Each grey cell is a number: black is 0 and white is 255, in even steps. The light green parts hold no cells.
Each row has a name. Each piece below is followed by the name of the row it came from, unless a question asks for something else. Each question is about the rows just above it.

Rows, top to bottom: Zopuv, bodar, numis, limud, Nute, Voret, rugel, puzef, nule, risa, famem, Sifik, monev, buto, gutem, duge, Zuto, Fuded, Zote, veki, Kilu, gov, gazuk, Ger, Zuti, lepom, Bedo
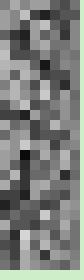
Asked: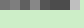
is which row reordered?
Voret
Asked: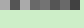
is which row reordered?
gazuk
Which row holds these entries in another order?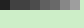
veki
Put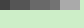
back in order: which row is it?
gazuk

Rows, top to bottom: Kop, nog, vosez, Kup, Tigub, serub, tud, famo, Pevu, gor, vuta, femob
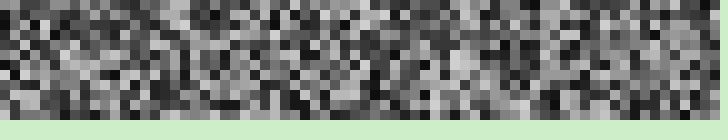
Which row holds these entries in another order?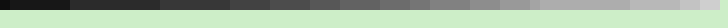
nog
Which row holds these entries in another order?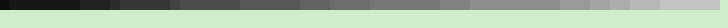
femob
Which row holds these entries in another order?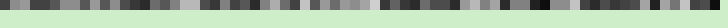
Kop
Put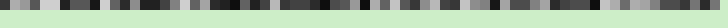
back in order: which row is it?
vosez

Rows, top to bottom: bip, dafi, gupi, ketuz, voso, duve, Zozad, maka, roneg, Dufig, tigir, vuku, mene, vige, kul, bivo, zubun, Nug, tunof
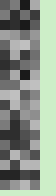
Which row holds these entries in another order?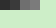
dafi
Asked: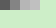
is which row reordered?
Dufig
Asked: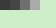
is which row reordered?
kul

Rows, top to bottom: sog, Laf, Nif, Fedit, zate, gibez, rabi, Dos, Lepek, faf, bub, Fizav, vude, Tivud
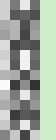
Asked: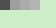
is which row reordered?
Dos
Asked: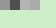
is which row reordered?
Nif

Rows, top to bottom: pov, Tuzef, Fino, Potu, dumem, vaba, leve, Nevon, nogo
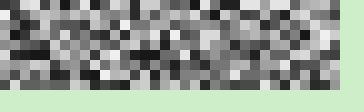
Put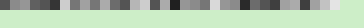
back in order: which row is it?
dumem
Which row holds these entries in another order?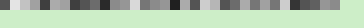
dumem

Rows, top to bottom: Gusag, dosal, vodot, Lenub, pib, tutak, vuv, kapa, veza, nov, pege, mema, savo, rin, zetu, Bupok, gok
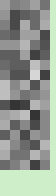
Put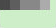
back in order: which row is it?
savo
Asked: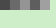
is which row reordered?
dosal

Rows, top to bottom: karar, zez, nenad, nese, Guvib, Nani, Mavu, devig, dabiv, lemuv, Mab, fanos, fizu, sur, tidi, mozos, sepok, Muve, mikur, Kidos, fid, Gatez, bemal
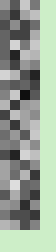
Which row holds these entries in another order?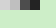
mozos
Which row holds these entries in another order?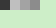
fizu
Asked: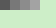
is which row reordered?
sepok

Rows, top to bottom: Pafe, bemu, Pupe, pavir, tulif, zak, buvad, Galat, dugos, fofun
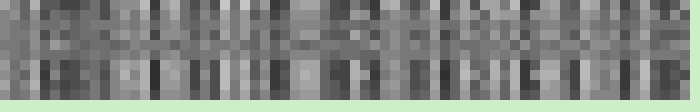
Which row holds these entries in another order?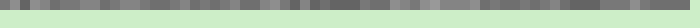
zak
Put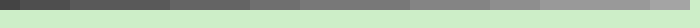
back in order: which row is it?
pavir
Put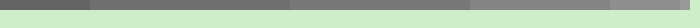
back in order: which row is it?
zak

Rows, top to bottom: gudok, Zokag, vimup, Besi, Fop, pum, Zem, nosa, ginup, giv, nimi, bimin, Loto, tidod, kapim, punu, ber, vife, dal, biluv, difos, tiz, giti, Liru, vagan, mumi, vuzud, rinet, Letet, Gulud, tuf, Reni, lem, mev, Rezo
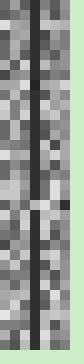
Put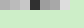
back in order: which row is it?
vimup
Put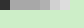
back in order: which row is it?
punu
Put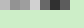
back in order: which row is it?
tuf
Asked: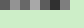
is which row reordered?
pum

